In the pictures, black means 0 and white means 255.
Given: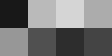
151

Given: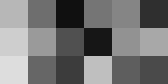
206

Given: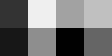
23

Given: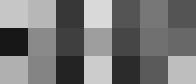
23

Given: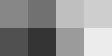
80

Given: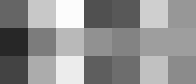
39
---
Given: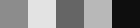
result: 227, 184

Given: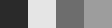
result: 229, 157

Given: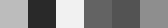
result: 241, 188

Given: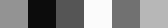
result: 251, 183

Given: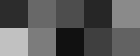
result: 193, 138

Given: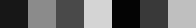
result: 212, 191

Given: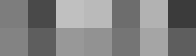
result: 192, 186

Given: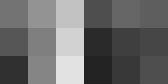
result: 226, 210

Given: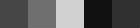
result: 209, 111

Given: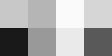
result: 250, 234
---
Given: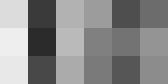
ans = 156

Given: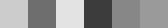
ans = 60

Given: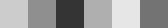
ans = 175

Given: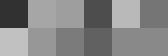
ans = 77

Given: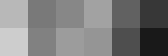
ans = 162

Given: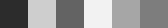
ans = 242

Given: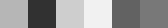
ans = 241
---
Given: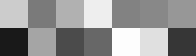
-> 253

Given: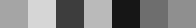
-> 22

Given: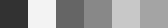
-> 136

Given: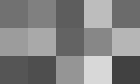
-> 149

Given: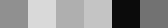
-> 196

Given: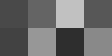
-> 151
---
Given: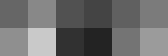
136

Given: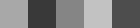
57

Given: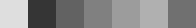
53

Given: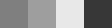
158

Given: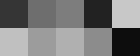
110

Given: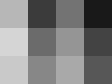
59

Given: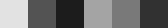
83

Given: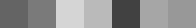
122
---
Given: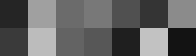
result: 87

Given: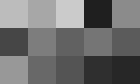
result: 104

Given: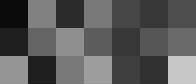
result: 157

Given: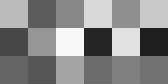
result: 164

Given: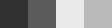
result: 49

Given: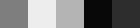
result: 237

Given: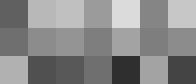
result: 111
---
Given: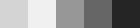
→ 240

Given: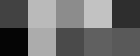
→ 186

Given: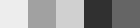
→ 161

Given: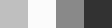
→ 251

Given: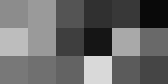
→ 154

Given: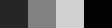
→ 129

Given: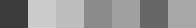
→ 204

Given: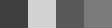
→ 211
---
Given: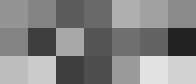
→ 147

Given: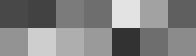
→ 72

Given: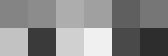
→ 132

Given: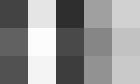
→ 67

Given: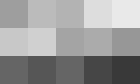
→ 158

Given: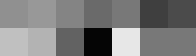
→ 144

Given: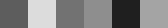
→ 93

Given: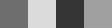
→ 110

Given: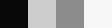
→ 8

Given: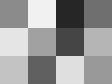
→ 139
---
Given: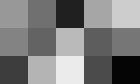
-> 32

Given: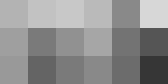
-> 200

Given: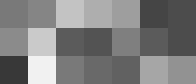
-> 195

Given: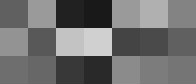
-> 33

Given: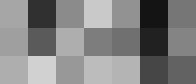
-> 139

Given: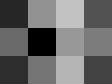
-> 194

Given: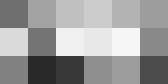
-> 192
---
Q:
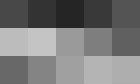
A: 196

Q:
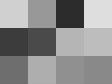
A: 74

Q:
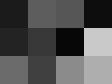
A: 56

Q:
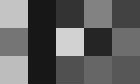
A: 23

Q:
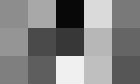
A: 74

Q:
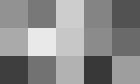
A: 233

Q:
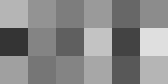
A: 132
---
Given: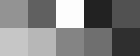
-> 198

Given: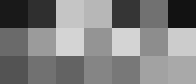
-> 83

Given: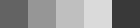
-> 99

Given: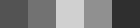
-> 83

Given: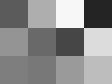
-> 126

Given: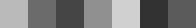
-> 186

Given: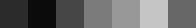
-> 43

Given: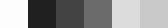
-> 253

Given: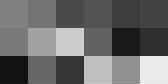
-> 19

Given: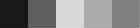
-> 24
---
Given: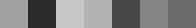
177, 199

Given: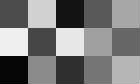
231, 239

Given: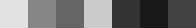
203, 225

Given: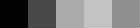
171, 195

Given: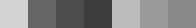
61, 211

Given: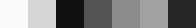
84, 249

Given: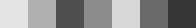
140, 227

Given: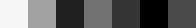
114, 246

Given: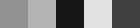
23, 226

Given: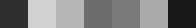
109, 209
